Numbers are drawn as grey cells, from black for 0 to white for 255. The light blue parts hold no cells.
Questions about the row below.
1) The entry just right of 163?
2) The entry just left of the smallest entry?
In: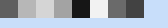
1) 22
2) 163

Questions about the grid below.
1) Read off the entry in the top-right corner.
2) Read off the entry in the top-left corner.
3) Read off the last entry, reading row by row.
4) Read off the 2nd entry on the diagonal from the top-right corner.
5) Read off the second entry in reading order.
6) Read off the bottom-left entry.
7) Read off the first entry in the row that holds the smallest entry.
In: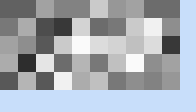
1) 108
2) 97
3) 151
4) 241
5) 97
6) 88
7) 172

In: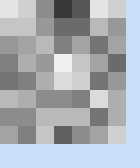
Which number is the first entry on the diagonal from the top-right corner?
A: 208
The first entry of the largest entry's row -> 128
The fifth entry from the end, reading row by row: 197
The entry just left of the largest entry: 152
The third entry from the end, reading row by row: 140
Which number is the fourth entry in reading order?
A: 57
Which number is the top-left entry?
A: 228
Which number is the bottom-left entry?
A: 163
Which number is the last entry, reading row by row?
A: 208
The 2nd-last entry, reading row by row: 163
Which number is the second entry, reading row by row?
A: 208
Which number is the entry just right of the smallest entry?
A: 87
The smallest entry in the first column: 116

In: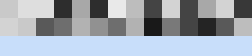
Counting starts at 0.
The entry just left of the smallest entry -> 178
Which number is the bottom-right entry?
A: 189
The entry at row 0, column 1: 222
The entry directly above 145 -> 45
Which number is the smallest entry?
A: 25
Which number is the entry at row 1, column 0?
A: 211
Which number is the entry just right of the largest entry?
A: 189
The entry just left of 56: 211

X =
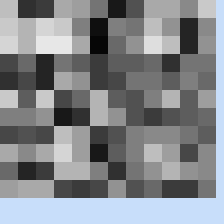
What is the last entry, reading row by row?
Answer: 116
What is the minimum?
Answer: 6
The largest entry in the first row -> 201
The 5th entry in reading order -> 158
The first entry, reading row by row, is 190
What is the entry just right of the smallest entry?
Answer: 105
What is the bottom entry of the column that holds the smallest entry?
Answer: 71
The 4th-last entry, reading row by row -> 105
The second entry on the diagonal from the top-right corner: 36
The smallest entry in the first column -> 48
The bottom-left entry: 158
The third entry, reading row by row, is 59
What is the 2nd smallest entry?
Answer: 15
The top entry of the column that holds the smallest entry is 116
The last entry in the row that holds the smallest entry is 146
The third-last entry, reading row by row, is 59
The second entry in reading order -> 48
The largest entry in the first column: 213
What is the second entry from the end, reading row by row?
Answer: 59

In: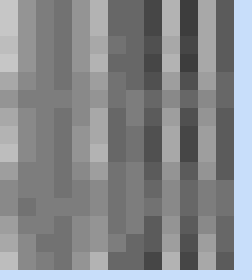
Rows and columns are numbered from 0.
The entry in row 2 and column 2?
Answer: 125
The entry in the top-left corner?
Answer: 198
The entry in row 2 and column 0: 189
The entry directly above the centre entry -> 103
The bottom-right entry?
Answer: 91
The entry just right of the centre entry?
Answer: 114
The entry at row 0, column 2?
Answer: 125
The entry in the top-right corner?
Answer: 91
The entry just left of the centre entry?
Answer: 168
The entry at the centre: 103
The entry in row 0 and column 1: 148
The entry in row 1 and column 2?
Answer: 125
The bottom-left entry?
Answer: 189

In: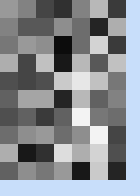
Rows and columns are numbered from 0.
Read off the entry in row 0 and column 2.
69
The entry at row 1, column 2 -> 88
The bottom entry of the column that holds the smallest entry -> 153
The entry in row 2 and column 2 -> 142
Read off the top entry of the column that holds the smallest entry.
48
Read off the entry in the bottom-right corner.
36
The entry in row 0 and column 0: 153
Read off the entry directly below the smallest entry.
24
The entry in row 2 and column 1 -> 153
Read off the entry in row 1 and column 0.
130
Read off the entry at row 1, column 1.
88
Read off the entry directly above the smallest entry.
142
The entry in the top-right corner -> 58
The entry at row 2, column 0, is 119
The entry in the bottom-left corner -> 97
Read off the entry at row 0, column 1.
130

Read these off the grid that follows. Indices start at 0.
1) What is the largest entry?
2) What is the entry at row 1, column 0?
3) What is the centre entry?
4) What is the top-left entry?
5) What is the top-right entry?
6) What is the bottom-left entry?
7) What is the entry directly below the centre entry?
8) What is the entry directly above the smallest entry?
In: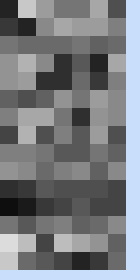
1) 220
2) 56
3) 127
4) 35
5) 79
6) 200
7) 88
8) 47

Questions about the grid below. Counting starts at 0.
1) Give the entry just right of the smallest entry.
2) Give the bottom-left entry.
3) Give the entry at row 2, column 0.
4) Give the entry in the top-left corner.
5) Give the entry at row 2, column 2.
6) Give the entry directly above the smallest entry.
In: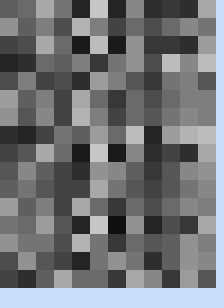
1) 146
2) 67
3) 67
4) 95
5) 168
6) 55

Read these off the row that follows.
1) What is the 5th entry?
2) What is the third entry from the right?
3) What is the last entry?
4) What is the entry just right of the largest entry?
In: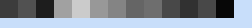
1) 203
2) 49
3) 7
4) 152

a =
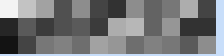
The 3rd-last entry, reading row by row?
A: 119
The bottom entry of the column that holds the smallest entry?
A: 19
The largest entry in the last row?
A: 162
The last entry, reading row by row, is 141
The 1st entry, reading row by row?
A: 243
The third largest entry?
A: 183
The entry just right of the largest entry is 195
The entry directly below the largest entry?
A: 38
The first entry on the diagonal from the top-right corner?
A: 68
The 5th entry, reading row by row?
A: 141

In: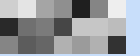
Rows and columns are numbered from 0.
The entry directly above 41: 207
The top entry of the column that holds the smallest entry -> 31
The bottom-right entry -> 50
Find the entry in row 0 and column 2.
165
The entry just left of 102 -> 92
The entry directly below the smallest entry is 198

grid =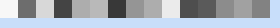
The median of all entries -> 149
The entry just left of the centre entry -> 56
